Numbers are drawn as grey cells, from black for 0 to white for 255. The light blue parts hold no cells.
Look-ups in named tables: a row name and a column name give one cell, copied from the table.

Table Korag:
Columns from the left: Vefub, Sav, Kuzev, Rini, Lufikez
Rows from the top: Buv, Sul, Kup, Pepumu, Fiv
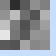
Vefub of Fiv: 89
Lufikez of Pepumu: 146
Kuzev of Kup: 81
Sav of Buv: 45
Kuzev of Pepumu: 89
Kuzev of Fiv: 165
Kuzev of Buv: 90
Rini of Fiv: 135
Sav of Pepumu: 118
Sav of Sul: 188
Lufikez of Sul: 177
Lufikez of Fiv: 141
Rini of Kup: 120
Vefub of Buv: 130
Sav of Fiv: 84
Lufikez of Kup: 158
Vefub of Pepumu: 229
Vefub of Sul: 146
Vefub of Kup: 191

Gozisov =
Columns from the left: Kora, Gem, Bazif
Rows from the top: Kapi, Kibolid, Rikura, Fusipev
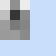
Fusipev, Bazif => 138
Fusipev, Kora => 154
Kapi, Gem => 143
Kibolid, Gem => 54
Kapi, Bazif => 236
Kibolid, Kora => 191
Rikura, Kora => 157
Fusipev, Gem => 155
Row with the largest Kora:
Kapi

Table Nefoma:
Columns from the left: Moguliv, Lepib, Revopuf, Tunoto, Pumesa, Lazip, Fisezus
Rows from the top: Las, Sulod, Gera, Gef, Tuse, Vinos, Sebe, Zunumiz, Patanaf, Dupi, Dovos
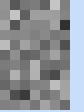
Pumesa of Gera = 135
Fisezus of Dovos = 107
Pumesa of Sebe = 115
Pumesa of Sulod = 158
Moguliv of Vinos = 106
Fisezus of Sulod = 132
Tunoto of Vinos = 104
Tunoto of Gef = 128
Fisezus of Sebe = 113
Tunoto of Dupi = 155
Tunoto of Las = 124
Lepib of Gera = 85
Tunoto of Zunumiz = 177
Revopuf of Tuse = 162
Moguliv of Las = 147
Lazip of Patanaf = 189

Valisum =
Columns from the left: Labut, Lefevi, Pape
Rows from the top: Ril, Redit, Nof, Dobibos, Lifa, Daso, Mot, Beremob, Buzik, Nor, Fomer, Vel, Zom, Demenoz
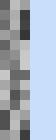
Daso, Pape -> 200
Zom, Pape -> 105
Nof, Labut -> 108
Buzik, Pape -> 190
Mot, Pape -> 202
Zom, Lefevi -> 189
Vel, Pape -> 160
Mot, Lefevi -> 123
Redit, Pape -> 61
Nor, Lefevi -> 84
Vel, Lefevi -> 179
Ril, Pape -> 160

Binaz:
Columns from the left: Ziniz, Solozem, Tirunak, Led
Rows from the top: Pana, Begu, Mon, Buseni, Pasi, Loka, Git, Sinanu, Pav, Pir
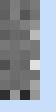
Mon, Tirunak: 127
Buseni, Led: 186
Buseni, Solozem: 105
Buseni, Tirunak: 102
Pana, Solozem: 124
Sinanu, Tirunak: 112
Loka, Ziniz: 110
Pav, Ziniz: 111
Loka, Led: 119

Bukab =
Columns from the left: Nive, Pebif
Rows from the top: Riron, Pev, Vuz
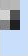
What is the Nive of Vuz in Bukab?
129
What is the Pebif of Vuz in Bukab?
32
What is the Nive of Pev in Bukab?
210
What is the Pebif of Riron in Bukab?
184
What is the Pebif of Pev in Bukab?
80
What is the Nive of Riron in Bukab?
180

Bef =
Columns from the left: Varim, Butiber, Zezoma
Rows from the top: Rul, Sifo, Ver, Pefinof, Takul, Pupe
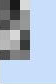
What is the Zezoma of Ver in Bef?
151
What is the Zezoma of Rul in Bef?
217
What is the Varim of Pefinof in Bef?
179
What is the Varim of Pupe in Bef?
78
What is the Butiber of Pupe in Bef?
127
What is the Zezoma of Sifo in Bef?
150
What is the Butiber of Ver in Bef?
132
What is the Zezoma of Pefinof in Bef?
83
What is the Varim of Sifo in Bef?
108
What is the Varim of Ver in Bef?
77
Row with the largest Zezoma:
Rul

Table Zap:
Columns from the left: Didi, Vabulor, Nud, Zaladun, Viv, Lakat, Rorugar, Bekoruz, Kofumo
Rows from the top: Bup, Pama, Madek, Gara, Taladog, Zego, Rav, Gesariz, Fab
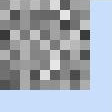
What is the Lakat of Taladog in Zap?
121
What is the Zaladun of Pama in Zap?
106
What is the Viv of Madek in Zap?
138
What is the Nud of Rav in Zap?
156
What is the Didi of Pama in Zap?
183
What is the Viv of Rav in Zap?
129
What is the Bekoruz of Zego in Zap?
170
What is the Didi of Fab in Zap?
82
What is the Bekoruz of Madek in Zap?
112
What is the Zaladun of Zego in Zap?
132
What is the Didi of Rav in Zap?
111
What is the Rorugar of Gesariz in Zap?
134
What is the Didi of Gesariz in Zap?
113
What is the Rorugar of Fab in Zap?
172
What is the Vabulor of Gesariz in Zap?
102
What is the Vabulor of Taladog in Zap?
157

